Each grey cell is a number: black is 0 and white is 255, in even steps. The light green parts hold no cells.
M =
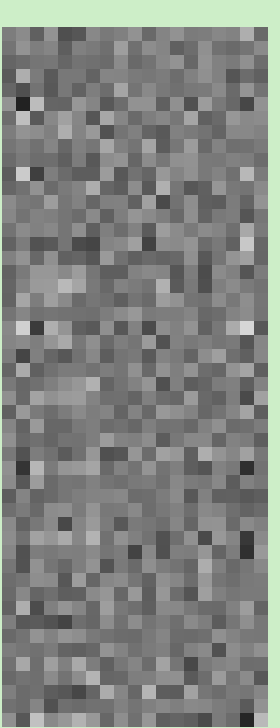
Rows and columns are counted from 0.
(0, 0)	125
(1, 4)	94
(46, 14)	109
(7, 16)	136
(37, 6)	138
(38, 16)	105
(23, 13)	100
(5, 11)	96
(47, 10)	181
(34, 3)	140
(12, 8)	129
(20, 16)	131
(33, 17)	88
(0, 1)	139
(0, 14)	125
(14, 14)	139
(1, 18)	138
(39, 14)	152
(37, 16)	125
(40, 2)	101
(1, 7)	111
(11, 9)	141
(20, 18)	116
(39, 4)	87
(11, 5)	132
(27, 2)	122
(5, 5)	151
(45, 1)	168
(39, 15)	117
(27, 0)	96
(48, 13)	137
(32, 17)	129
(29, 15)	101
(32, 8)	111
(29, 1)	105
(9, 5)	124
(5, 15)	121
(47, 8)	134
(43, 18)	119

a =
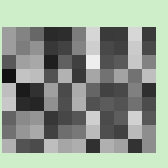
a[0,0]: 157
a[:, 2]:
[103, 146, 168, 189, 49, 37, 149, 169, 75]
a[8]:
[176, 83, 75, 190, 166, 174, 48, 176, 162, 50, 141]
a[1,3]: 56
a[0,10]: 58
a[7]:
[113, 150, 169, 65, 110, 120, 187, 78, 65, 186, 142]
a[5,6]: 81
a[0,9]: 215
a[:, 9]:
[215, 203, 199, 114, 128, 113, 209, 186, 50]
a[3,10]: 191
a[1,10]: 73
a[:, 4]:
[45, 66, 96, 178, 74, 78, 71, 110, 166]
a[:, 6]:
[214, 206, 238, 166, 101, 81, 207, 187, 48]
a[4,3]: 159
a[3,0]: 18
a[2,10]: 130
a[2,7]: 80
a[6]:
[99, 138, 149, 55, 71, 86, 207, 75, 93, 209, 88]
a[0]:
[157, 131, 103, 42, 45, 124, 214, 58, 59, 215, 58]

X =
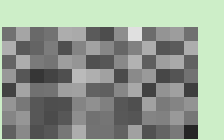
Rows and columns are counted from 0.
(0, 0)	113
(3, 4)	79
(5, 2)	87
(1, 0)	175
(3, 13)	114
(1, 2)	100
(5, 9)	79
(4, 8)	135
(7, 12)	121
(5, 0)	149
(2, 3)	116
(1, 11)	84
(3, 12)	84
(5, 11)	122
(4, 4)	159
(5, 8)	87
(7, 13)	37
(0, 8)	141
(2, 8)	137
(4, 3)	115
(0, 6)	90
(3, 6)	175
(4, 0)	66
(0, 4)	173
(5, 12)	132
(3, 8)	75
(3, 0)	152
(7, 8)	98
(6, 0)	133
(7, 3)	87
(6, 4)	87
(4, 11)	147
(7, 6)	115

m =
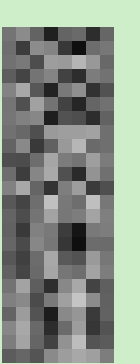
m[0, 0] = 116
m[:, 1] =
[139, 60, 121, 68, 168, 80, 129, 104, 137, 76, 61, 168, 68, 77, 57, 74, 64, 69, 163, 137, 156, 168, 164, 102]
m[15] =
[102, 74, 135, 119, 54, 15, 108, 107]
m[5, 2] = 161
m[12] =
[88, 68, 110, 192, 120, 110, 191, 119]
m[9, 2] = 109
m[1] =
[110, 60, 140, 132, 56, 15, 109, 119]
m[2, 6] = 152
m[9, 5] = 116
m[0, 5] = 106
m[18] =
[115, 163, 94, 46, 136, 168, 67, 95]
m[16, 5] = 82
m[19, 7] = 97
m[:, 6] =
[45, 109, 152, 124, 50, 101, 45, 162, 106, 158, 147, 59, 191, 163, 121, 108, 154, 163, 67, 140, 58, 54, 84, 159]
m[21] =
[135, 168, 105, 44, 107, 157, 54, 83]
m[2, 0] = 113
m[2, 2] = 77
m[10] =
[109, 61, 134, 169, 80, 42, 147, 112]
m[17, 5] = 110
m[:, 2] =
[99, 140, 77, 116, 87, 161, 135, 79, 57, 109, 134, 101, 110, 116, 129, 135, 108, 106, 94, 75, 83, 105, 101, 84]
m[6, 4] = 82
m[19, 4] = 160
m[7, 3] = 154
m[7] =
[113, 104, 79, 154, 158, 158, 162, 111]
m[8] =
[99, 137, 57, 97, 153, 182, 106, 111]
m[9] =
[78, 76, 109, 166, 124, 116, 158, 123]
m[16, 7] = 119

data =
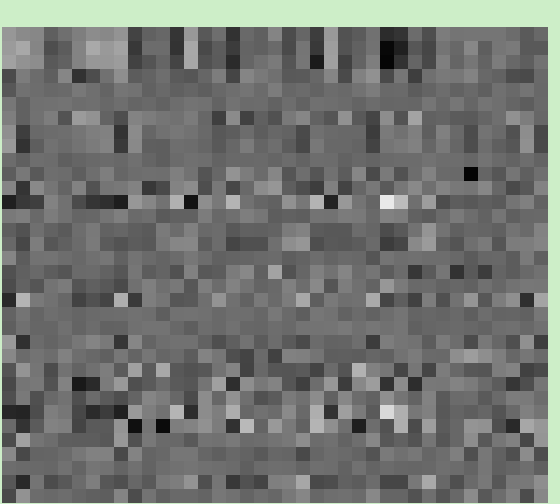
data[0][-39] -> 151
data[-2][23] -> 77
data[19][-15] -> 111
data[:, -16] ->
[153, 158, 160, 133, 108, 110, 85, 106, 104, 108, 113, 128, 35, 114, 88, 89, 100, 114, 85, 121, 114, 116, 99, 94, 107, 151, 97, 50, 143, 112, 109, 109, 77, 110]
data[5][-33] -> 111
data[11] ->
[133, 52, 137, 117, 100, 130, 82, 117, 120, 130, 56, 73, 131, 140, 78, 120, 71, 105, 140, 150, 94, 78, 61, 128, 67, 102, 120, 90, 119, 137, 111, 131, 120, 117, 135, 103, 74, 88, 131]
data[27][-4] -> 84
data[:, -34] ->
[126, 131, 131, 50, 120, 109, 155, 117, 115, 101, 94, 130, 75, 101, 109, 107, 104, 106, 84, 66, 101, 100, 119, 110, 99, 25, 79, 71, 68, 93, 119, 100, 107, 101]
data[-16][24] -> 125
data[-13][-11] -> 117
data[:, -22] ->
[105, 100, 101, 133, 116, 107, 65, 108, 123, 105, 124, 105, 113, 126, 97, 80, 101, 136, 115, 98, 110, 103, 114, 68, 67, 142, 111, 103, 185, 107, 99, 95, 81, 100]
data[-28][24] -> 145
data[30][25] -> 100
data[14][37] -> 106
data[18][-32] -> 88
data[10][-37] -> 89
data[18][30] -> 107
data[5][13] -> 115
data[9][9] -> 112
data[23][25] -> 93
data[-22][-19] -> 145
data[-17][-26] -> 129
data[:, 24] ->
[82, 83, 65, 74, 105, 107, 145, 104, 104, 98, 92, 67, 152, 123, 88, 87, 106, 133, 125, 111, 98, 121, 100, 95, 84, 60, 135, 159, 111, 99, 106, 98, 97, 112]
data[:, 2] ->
[135, 133, 141, 108, 109, 112, 113, 105, 94, 110, 89, 137, 63, 105, 111, 125, 114, 105, 85, 121, 101, 102, 107, 115, 117, 120, 80, 77, 91, 116, 100, 105, 116, 108]
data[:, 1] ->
[138, 168, 146, 124, 113, 97, 97, 62, 50, 96, 120, 52, 57, 126, 82, 71, 92, 96, 98, 180, 116, 112, 48, 107, 148, 117, 121, 36, 51, 161, 72, 106, 41, 146]
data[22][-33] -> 132
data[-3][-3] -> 101
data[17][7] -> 98
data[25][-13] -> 157
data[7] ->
[143, 62, 105, 108, 110, 117, 126, 129, 51, 139, 102, 113, 119, 114, 105, 88, 93, 108, 93, 103, 99, 74, 112, 106, 104, 104, 60, 122, 113, 127, 94, 128, 105, 76, 115, 106, 81, 141, 72]
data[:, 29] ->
[108, 87, 101, 62, 92, 102, 163, 127, 129, 108, 109, 137, 111, 97, 114, 137, 112, 55, 105, 65, 100, 96, 114, 123, 118, 45, 99, 119, 75, 83, 119, 102, 120, 82]
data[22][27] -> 125
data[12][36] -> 116
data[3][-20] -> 112
